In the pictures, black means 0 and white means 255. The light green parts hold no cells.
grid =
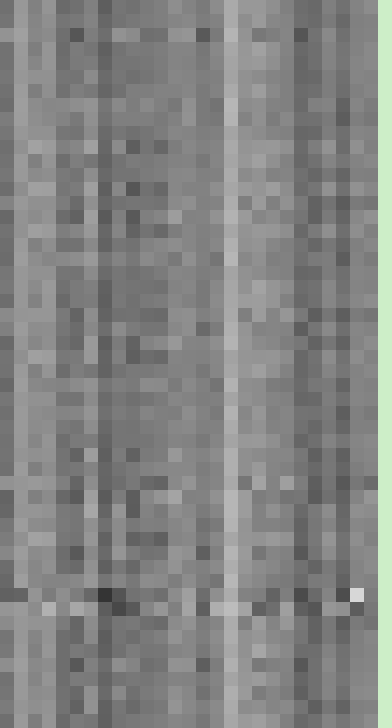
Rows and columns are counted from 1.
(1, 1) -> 112
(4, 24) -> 131
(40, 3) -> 139
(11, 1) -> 111
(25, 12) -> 137
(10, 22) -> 103
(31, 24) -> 119
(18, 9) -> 118
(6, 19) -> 140
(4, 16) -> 136
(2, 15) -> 125
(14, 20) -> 157
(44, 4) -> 177
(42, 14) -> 140
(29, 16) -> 128
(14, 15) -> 130
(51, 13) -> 148
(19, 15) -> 128
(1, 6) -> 112
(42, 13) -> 126
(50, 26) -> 137
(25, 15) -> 131
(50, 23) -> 112
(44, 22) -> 95
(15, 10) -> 117
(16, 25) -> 101
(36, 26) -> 132
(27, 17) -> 166
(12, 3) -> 128
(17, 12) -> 105
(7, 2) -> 156
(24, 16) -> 124
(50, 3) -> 140
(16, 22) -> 117
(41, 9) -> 120
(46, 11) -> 121
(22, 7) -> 124
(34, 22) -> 115
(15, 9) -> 114

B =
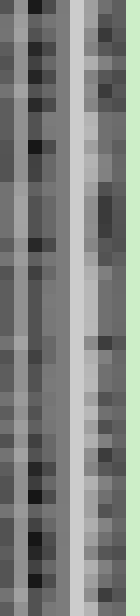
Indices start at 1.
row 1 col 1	84
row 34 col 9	79
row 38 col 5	124
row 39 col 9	94
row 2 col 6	204
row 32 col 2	145
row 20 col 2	145
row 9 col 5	124
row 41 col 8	128
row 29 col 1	114
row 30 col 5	124
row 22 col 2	145
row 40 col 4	72
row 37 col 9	94
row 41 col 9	100
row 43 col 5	124
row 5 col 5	124
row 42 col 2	145
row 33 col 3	82
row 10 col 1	93
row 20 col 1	84
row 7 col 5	124
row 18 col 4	74
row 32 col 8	128
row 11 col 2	145
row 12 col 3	65
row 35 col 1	83
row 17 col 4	104
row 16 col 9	83
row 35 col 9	103
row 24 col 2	145
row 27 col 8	112
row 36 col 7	160
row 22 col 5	124
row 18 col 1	93
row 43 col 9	84
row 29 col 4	117
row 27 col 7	182

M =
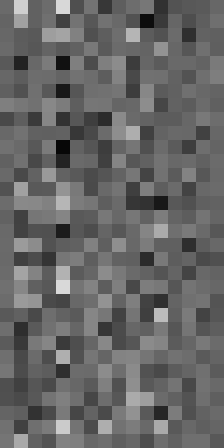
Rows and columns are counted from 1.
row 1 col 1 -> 106
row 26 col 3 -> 107
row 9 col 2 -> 94
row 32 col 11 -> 77
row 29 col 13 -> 97
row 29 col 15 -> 111
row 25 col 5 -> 58
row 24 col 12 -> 122
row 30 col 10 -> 146
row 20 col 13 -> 100
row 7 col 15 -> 104
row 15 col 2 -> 137
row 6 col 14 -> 83
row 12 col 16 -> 107
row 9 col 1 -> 73
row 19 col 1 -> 105
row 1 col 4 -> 108
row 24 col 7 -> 134
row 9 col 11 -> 99
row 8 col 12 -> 70
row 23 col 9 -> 66
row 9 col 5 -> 50
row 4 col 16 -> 95
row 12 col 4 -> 97
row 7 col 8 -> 113
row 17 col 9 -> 87
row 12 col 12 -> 115
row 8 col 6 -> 94
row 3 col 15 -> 98
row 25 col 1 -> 91
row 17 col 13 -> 111
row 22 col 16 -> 84
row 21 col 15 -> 108
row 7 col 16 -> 100
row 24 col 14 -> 117
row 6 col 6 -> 114
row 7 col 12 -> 91
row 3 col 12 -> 82

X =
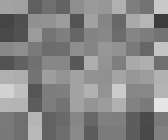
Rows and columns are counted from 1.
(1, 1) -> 162
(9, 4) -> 98
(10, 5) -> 110
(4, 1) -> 136
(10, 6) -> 137
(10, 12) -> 128
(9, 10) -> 93
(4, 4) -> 108
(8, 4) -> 125
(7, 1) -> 210
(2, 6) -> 84
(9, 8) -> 128
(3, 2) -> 81
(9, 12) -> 121
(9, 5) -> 106
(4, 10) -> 122
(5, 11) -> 175
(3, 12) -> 115
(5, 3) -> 112
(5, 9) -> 127
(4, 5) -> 110
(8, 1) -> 181
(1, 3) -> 95
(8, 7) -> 148
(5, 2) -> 97
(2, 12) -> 61
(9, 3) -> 181
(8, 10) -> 130
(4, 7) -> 133
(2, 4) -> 146
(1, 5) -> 99

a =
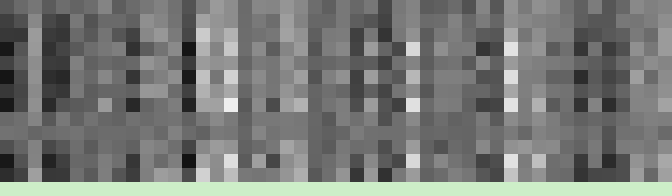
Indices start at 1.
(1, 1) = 87
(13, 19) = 117
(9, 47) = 128
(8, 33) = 123
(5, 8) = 106
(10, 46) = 113
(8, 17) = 238
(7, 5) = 55
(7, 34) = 102
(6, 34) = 123
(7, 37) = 166
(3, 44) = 89
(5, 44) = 81
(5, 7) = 97
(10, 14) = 107
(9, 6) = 98
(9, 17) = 122
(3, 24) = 122
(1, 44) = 86
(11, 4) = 73
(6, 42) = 44
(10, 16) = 121
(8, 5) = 83
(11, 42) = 99
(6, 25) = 145
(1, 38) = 122
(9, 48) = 126
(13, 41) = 106
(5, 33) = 115
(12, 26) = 79
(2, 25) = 120
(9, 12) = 113
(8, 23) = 99
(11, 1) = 80
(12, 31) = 106
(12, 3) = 131
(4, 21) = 133

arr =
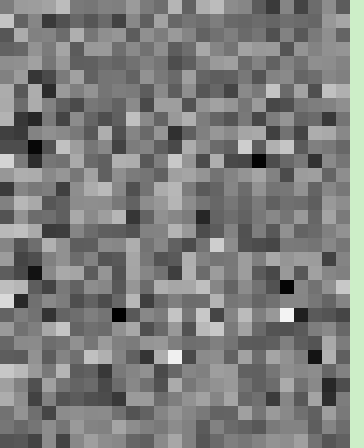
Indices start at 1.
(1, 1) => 125
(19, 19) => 127
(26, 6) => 112
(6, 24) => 135
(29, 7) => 80
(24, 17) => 122
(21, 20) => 82
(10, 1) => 64
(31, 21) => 131
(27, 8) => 56
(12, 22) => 121
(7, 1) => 172
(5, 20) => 97
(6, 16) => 94
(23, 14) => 119
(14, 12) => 172
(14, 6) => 142
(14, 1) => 59
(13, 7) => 162
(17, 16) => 92
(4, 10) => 138
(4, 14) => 110
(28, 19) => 96
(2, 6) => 104
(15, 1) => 129
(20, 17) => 121
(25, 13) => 126
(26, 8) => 176
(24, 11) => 79
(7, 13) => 93
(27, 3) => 153
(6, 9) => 118
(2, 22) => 107
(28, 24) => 39
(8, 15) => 147
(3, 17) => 127
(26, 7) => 192
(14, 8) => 186
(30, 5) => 140
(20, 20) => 72
